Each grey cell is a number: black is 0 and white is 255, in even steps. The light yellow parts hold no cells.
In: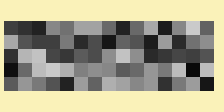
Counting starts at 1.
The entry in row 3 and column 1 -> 49
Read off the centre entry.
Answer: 142
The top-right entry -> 98
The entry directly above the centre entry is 22
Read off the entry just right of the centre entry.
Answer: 194
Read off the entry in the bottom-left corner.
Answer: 91
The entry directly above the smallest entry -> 63
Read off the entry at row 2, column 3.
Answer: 63
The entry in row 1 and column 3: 34
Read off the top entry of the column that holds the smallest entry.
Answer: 202
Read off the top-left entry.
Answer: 63
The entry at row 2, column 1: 168
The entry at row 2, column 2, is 83
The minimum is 9
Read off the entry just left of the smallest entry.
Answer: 188
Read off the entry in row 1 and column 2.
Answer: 49
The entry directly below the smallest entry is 156
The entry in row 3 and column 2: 181
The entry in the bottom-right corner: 22

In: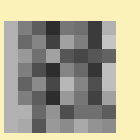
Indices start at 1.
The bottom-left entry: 177
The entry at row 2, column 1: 177
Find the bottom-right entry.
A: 139
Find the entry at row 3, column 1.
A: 177
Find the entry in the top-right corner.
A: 177
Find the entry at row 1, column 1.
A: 177
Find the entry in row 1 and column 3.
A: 93
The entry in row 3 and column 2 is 153
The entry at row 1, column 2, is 126

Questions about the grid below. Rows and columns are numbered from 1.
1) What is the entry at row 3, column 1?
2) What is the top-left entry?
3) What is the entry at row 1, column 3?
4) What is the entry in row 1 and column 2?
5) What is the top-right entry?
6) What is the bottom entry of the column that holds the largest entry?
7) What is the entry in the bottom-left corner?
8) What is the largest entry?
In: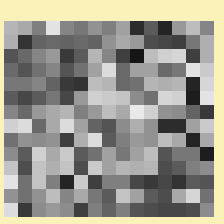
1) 84
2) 181
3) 127
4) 169
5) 133
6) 84
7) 220
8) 233

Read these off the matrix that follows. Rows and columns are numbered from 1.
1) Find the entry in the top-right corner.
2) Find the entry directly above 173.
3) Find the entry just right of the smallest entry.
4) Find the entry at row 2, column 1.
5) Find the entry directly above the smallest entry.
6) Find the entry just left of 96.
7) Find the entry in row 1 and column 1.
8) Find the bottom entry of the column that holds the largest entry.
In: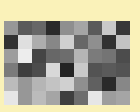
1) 56
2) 103
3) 201
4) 50
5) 109
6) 143
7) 151
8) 151

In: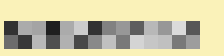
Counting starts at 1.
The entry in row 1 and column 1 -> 50
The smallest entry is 31
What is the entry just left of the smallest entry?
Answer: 164
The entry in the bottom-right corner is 157
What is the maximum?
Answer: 219
